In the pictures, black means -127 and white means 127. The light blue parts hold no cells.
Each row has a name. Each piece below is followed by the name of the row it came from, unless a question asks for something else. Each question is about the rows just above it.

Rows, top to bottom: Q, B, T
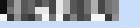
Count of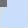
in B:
3
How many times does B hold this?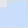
3
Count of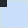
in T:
0
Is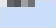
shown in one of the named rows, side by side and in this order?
no

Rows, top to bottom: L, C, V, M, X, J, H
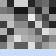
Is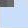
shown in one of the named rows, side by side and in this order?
yes
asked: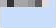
X

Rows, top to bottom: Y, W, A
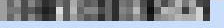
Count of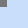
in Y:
5
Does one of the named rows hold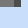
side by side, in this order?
yes
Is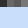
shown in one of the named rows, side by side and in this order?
no

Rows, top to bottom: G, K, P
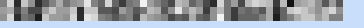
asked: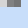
P
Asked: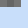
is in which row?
K
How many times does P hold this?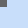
7
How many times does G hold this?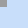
5
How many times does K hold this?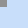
5
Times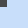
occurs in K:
4

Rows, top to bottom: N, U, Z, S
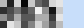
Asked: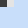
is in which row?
Z
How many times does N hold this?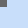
1
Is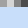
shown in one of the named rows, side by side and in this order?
no
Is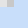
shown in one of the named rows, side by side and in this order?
yes
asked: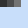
U
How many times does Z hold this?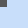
3

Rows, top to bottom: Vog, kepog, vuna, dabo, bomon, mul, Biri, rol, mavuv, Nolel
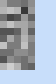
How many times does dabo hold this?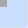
3
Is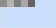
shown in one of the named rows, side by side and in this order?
no
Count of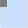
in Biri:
3
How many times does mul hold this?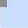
1

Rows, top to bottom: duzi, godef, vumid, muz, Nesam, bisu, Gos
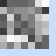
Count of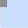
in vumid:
1
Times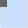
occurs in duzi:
3
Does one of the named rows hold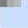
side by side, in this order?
yes
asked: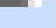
duzi

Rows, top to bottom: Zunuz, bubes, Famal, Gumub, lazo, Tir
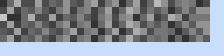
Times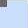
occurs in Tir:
7
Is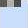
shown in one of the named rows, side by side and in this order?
no
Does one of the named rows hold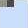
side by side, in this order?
yes
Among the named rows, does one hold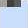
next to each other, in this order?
yes
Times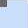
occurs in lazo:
3
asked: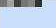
lazo
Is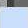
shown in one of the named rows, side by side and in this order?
no

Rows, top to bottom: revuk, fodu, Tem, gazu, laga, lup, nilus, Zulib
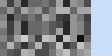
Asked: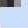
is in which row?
gazu
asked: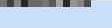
laga

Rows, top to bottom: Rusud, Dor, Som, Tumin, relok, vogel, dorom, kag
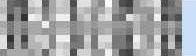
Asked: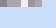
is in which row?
Tumin
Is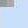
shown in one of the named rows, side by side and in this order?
yes
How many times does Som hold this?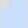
3

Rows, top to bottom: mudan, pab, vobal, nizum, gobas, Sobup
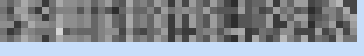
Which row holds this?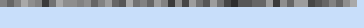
vobal
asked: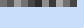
Sobup
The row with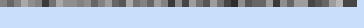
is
mudan
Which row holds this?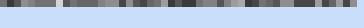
gobas
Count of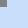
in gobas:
5
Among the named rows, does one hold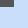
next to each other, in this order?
yes

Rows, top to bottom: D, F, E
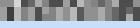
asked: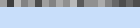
F
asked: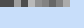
D
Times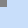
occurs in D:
3
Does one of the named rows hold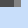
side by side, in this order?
no
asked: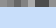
D
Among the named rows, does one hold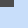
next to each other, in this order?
yes

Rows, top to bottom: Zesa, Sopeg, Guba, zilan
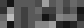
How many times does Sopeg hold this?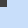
4
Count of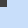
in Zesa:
1

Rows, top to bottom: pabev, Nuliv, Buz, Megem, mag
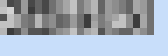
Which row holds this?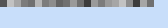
Buz
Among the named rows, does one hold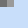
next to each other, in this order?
yes
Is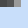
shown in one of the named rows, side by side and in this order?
yes
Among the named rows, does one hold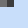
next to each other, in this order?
yes
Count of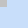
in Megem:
4
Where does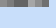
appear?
mag
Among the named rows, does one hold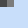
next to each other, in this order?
no

